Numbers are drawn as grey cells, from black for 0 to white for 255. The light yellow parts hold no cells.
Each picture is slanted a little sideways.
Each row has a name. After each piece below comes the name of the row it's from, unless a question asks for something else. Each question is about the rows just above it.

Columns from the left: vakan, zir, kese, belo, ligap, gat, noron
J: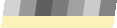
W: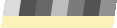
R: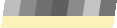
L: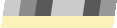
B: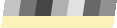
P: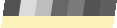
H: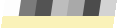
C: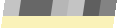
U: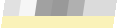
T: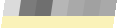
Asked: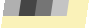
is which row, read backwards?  B
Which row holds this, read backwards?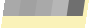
T
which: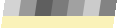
J
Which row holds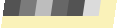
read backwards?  W
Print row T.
[219 123 111 182 169 161 169]
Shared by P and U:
[219]

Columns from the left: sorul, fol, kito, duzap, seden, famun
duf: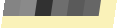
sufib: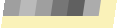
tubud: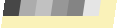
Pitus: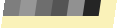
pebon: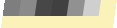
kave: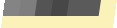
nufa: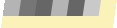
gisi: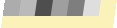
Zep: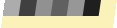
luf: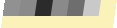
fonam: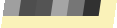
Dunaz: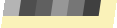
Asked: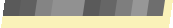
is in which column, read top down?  seden
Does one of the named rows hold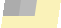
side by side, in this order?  yes
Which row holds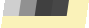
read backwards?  pebon

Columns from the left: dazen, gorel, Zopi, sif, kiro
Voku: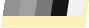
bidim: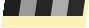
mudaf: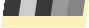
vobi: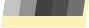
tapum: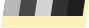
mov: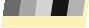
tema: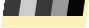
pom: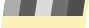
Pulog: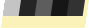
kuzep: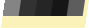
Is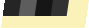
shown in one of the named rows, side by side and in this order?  yes
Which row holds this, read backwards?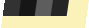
Pulog
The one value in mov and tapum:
[211]
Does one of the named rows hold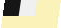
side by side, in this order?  yes

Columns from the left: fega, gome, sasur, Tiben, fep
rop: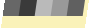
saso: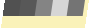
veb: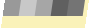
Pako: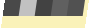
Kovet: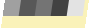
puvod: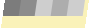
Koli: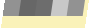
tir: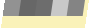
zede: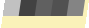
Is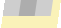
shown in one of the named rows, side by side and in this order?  yes
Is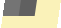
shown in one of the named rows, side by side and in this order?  no
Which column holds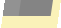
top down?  fep
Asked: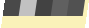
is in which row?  Pako
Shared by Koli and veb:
[200]
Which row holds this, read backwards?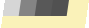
saso

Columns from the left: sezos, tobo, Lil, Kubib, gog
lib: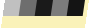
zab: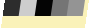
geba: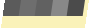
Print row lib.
[192 110  26 124  20]
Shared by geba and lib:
[110]
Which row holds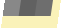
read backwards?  geba
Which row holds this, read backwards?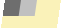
lib

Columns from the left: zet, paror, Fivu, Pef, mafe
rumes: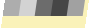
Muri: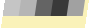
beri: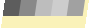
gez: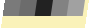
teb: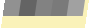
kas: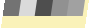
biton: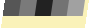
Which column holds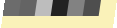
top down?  Fivu
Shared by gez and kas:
[161]

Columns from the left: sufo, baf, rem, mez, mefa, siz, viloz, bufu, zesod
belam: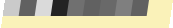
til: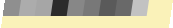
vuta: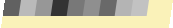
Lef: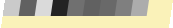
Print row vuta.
[ 97 186 151  51 120 143 105 180 194]
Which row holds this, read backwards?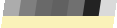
Lef
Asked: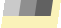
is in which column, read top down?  sufo
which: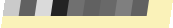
belam
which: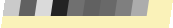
Lef
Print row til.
[143 172 166  43 135 120  90 105 194]

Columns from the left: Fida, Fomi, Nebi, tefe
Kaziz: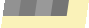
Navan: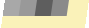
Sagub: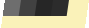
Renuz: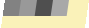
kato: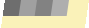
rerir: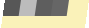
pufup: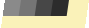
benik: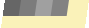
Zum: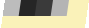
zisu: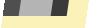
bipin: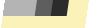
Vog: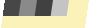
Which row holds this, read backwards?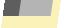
bipin
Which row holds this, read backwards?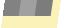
benik
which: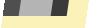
zisu
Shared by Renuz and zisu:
[79]
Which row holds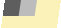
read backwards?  rerir
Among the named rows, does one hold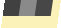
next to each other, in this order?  no

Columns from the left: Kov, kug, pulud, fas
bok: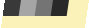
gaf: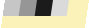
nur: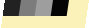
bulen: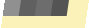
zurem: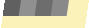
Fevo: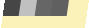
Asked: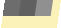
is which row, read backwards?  bulen
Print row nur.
[ 34 124 158   5]
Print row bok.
[ 57 165 116  41]

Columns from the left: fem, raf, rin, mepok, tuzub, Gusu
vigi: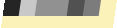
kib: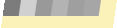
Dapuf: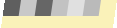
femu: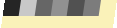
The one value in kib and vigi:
[124]
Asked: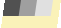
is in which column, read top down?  tuzub

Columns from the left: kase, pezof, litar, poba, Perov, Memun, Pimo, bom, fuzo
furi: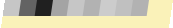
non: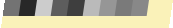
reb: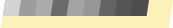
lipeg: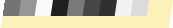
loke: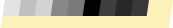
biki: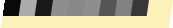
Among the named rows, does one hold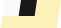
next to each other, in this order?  no
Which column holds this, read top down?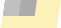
pezof

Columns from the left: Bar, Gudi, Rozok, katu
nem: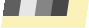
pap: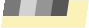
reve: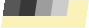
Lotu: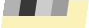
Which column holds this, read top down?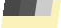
katu
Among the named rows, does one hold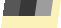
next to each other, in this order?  yes
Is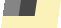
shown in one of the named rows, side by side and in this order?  yes
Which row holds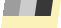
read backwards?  Lotu

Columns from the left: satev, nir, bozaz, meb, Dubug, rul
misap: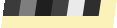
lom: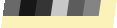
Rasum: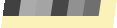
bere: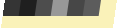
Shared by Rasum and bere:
[71]
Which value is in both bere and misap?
[31]
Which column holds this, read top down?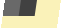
satev
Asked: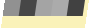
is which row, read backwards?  Rasum

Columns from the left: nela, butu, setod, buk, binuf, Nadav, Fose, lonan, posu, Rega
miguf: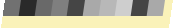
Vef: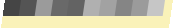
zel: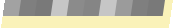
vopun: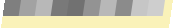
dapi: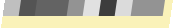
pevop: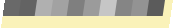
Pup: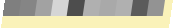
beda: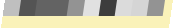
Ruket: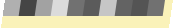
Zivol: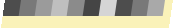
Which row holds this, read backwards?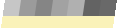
Vef
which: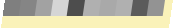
Pup
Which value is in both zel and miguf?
[127]
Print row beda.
[191  84  99  99 147 225  61 219 213 147]
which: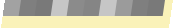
zel

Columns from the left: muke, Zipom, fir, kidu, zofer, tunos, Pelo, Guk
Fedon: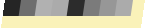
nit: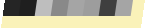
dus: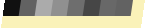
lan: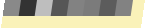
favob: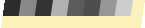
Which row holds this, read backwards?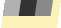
favob
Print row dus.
[ 17  98 171 144 110  70 104  98]
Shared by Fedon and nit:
[37]
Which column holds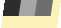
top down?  zofer
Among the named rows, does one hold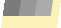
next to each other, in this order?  yes

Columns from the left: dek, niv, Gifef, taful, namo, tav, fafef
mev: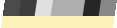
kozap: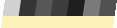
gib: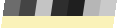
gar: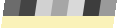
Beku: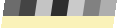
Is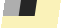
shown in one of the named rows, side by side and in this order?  yes
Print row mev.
[ 75  61 224 174 174  38 135]
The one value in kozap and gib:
[31]
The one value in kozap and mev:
[61]
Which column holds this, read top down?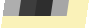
taful

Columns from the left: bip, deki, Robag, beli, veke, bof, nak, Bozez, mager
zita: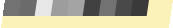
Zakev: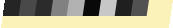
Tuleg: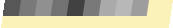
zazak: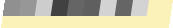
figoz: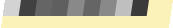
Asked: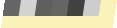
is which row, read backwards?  zazak
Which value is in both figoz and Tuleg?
[65]
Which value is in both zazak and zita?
[65]
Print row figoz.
[211  65 101  95 137 101 137 191  58]
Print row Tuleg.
[ 87 121 144 114  65 121 170 184 157]
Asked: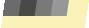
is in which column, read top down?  deki
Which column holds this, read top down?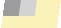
mager

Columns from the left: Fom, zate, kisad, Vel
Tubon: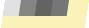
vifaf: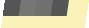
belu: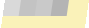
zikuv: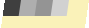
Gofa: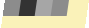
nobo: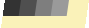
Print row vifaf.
[ 85 118 112  85]
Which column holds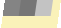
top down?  zate

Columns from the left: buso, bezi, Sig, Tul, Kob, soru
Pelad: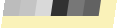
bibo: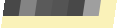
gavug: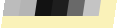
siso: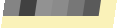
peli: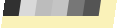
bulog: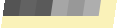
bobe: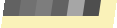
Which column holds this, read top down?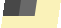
Kob
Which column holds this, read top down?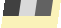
bezi
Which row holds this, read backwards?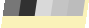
Pelad
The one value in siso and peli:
[119]
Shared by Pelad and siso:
[119]
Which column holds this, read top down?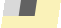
bezi
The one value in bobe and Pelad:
[98]

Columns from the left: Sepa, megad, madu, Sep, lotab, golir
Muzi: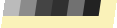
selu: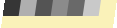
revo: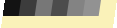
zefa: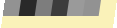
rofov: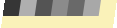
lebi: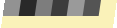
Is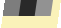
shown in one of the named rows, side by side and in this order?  no
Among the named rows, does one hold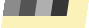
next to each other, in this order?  no

